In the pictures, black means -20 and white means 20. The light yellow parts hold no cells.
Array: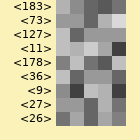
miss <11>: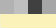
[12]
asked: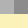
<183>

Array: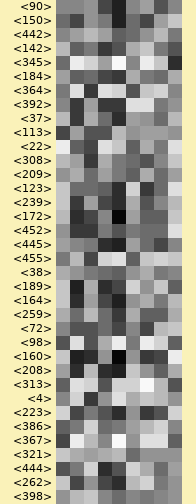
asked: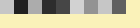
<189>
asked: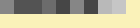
<72>

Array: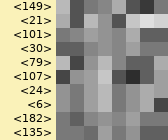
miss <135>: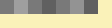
[-3]
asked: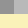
<79>

